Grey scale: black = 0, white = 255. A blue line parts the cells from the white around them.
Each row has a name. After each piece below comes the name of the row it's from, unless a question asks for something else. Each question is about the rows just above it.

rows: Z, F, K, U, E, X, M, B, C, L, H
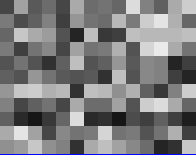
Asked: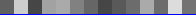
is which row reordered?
Z
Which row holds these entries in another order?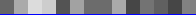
B
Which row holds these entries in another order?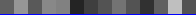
E
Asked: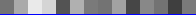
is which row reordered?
U
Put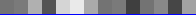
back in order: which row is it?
U
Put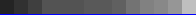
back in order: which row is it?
X

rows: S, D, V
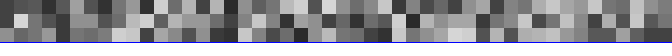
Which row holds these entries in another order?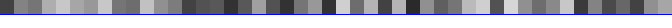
S
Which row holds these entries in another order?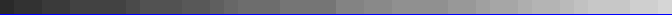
D
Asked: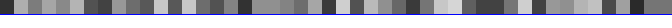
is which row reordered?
V
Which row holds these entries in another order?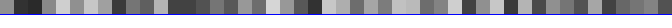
V
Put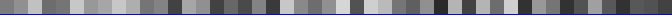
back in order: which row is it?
S
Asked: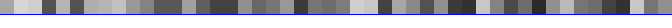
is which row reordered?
V
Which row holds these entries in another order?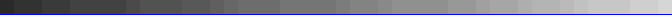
V

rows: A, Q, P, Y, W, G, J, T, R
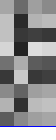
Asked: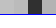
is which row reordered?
T
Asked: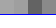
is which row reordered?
J
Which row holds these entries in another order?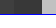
P
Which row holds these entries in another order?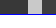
G
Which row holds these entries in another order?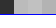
T
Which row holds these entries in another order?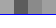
R

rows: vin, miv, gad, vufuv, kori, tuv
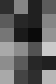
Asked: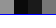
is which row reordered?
gad
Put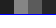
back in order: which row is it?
miv
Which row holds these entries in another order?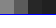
miv

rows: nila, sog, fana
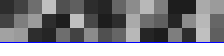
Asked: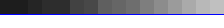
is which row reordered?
sog
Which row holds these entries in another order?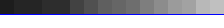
fana
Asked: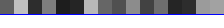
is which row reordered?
fana
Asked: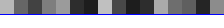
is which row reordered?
sog
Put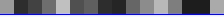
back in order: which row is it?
nila

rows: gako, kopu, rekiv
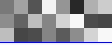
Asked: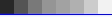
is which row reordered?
gako
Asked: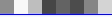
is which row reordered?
kopu
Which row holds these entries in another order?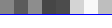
rekiv
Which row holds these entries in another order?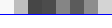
rekiv
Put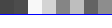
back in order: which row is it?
kopu
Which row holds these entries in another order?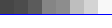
rekiv
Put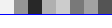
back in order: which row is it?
gako

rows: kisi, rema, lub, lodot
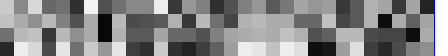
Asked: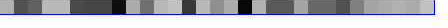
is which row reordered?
lub
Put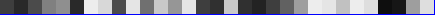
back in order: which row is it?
lodot
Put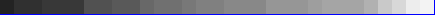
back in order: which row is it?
kisi
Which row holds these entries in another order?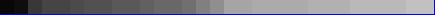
lub

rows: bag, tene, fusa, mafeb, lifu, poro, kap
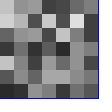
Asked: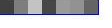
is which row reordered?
fusa
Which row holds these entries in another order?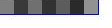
mafeb
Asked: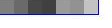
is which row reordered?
bag
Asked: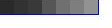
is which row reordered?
kap

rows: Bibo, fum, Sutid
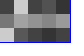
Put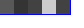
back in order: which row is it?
Sutid
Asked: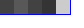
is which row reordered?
Sutid

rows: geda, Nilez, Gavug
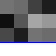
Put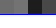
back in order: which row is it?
Gavug
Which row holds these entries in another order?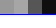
Nilez
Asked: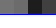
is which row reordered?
geda
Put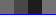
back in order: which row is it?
Gavug

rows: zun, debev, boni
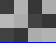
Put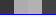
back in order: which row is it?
boni
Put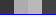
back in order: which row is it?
debev
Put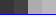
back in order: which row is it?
debev
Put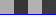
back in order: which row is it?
zun
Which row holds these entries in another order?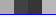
debev
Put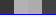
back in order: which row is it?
boni

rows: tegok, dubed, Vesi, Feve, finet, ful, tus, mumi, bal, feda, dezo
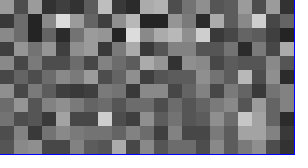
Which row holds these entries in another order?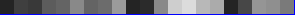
dubed
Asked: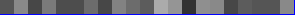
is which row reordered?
finet
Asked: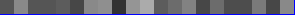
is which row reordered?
finet

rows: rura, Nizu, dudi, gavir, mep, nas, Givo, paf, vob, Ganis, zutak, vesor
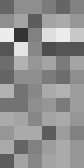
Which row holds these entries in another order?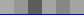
vesor
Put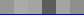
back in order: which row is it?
Nizu
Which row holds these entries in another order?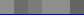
nas
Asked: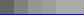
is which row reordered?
zutak
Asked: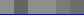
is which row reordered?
nas

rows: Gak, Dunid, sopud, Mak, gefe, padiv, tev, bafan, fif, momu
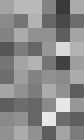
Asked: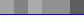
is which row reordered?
sopud
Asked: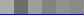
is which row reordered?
padiv
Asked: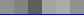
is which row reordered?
sopud
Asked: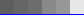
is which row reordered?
bafan
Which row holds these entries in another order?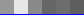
bafan
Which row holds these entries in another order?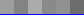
padiv

